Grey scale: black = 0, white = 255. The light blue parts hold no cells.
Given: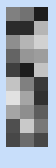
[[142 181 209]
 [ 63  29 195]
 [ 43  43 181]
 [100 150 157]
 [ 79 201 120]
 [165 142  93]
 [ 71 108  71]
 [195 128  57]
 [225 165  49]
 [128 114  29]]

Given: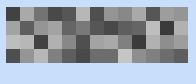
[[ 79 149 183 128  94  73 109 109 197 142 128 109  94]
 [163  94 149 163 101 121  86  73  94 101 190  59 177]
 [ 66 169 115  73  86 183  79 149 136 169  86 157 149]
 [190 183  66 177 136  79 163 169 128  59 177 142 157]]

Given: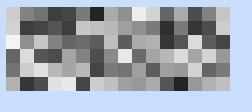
[[115 205 225 184 165 184  69 122 115 159  93 159 152 211 101 122]
 [244 144 198 130 101 107  93 191  93 171 177  54  85 219  93  69]
 [205 130 115  62  69 122  35 171 144 238 211 101 171  77 130 198]
 [101 219  85  77 165 130  77 138 232 107 165 184 219 165 211 152]
 [177  54  77 225 232  69 205 191 159 152 171  85  35 152 177 191]
 [211  62  69  85  62 198 191 184 159 144 122  47 122  54  77 205]]

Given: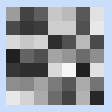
[[217 199 211  46  80 185  74]
 [232 211 171 108  67 179  39]
 [142 135 164 123  88 171 116]
 [156  67  94 199 185  88 225]
 [ 32 100  80 164 149 108 142]
 [ 74  54  61 205 205  80 232]
 [ 54  46  46 217 245  32 225]]

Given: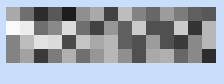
[[131 189 225 219  73 197 169 183  95  80 156  80  58 137 183]
 [250 237 111 137 219 111  66 150  95 203  80  80 203  52 183]
 [131 162  58 124 176 111 150 183 143  80 169 176 103 137  44]
 [169 111  44  88  29 143 169  66 189 131 103 156 124  95  88]]

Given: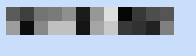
[[157  12 136 192 192  20 165 200  56  49  34 128]
 [ 91  63 116 122 143  27 151 222   5  56  77  85]]

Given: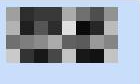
[[112 126 139 171  97  91 153 133]
 [179  31  85  45 223  11  39 187]
 [159  45  57  57 171 112  78 146]
 [202  51  24  71 195  24  18 195]]

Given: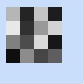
[[128  76 218  23]
 [182  36 196  29]
 [232  49 153 211]
 [ 15 140  70  94]]
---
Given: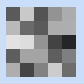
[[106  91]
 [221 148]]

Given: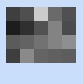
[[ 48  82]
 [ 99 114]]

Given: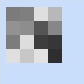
[[141  85]
 [221  61]]

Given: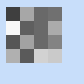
[[ 95 105]
 [162 105]]

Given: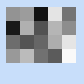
[[176  82]
 [ 84 102]]

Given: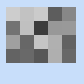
[[192  60]
 [103 197]]

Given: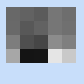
[[88 98]
 [79 70]]
